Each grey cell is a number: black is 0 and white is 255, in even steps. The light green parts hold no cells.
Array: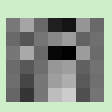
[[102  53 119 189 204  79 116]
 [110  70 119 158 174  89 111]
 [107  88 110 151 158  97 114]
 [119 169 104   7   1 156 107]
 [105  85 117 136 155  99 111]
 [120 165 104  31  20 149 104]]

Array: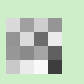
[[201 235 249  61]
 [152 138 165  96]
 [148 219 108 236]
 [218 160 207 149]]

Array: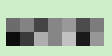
[[ 12  58 174 133 193  26 151]
 [108 131  69 134 153  76 124]]

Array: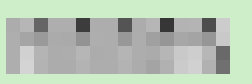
[[174 212 179 172 172 179 173 173 179 172 164 177 203 209 177 112]
 [174 209 180 172 173 182 172 173 181 173 171 182 201 206 183 105]
 [174 165 154 171 170 147 174 173 152 173 160 150 167 164 150 201]
 [172 182 101 174 174  60 173 173  84 172 182  54 179 180  77 204]]

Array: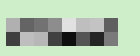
[[ 63 190 183  64  14  84  36 122]
 [176 100 114 141 225 190 195  95]]

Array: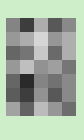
[[162  98 187 150 109]
 [ 92  61 146  88 137]
 [102  42 132 114 137]
 [152 191 146 159 118]
 [102 117 200 106 174]
 [152 173 214 150 174]
 [132  61 173  88 137]]

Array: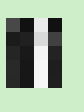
[[ 40  23 247  31]
 [ 41  23 247  30]
 [ 37  25 244  35]
 [ 27  32 217  65]
 [ 72  17 234  17]]

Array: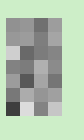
[[ 62 220 131 198]
 [120 172 149 160]
 [156  88 165 117]
 [130 124 176 139]
 [207 105 124 133]
 [152 156 126 165]
 [145 150 112 157]]
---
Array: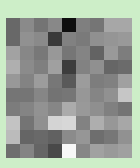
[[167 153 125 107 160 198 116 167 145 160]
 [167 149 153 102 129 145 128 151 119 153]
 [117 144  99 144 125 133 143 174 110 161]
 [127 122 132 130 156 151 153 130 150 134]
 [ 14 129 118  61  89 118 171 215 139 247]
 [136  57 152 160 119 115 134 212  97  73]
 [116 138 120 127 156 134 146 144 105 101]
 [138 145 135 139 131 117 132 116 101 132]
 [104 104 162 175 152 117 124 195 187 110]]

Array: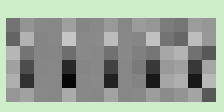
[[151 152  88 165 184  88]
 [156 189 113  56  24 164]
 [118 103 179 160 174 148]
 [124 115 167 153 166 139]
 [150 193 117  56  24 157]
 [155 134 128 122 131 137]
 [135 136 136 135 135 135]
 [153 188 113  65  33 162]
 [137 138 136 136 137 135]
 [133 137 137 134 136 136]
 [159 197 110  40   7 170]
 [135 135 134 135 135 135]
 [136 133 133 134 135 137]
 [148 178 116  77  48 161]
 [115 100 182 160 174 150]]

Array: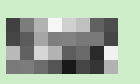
[[ 77  70 241 178]
 [ 97 121  42  53]
 [192 121 105  69]
 [208 130  93  25]
 [246 127 179  84]
 [178 166 214 108]
 [124  92  97 124]
 [ 65  70 185 122]]

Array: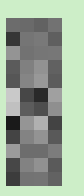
[[114  95 119  97  92 160 143  67  89 124  90  98]
 [ 98 121 118 146 152  41  78 176 147 109 145 116]
 [106 117 114 128 133  71  92 149 131 109 130 115]
 [108  54 148  91  86 201 192  26  68 155  71  60]]

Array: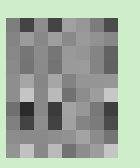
[[ 76 135  98  97 150 199  63  75 116 197]
 [124 146 132 132 149 157 120 123 139 156]
 [150 154 149 155 149 140 151 132 163 141]
 [160 137 153 154 131 113 163 161 146 114]
 [ 68 158 118 115 166 186  59  66 142 185]
 [141 135 139 138 134 136 136 141 138 136]
 [ 68 155 118 116 165 197  43  67 138 193]
 [125 132 135 138 142 142 112 128 140 148]]

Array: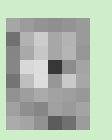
[[154 154 150 164 167 152 164 155]
 [147 179 181 140 201 159 154 112]
 [143 167 167  55 151 162 160  92]
 [147 204 198 220 221 170 134 146]
 [155 178 169 216 190 158 143 164]
 [166 113 133 134 116 145 160 171]]

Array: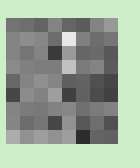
[[152 118  88  92  70  65 130  80  97]
 [131 109 106 131  80  75 123 110 100]
 [ 92 128 102 122  99  97 112  87  44]
 [101 232 154 193  95  64 135 146 158]
 [131 109  58 124 133 158 130  70 145]
 [100 135 131 125 144 130 121 117 158]
 [110 141 117 128 132 140 123 109 145]
 [115 131 131 138 104  71 132 134 172]]

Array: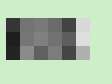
[[216 222 176]
 [ 67  93  69]
 [107 114 124]
 [121 128  96]
 [115 118 138]
 [ 53  31  36]]

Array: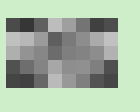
[[ 77 193 178  79  70]
 [ 64 171 141 127  83]
 [116 141 131 144 127]
 [159 122 127 142 152]
 [189  95 108 167 186]
 [ 96 155 135 132 103]
 [ 54 183 147 110  65]
 [ 75 192 175  81  69]]
